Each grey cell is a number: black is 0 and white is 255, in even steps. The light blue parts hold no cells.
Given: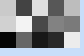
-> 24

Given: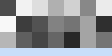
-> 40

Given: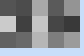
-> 182

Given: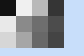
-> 166

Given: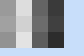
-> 227

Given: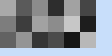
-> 75

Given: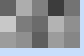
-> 94
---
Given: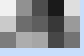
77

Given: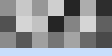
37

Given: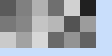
112

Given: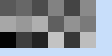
130

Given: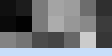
157

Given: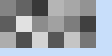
181
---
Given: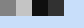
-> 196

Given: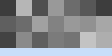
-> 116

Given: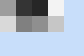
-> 128

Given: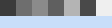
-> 180

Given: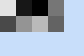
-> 148

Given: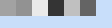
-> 52

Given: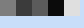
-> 91
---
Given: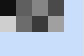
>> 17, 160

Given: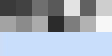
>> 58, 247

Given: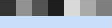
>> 51, 126

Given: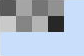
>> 89, 39

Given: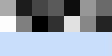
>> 170, 35

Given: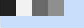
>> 33, 143

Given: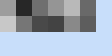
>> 157, 93

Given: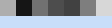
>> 174, 215

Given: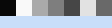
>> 8, 105
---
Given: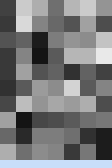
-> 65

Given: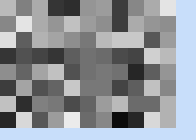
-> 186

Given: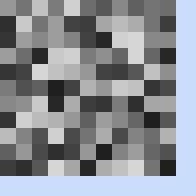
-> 151

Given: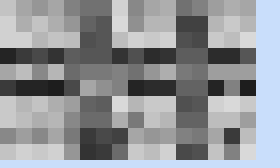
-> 195

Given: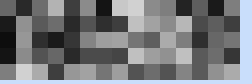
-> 103

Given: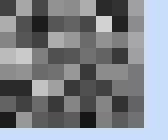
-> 65

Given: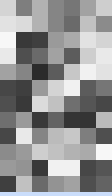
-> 212
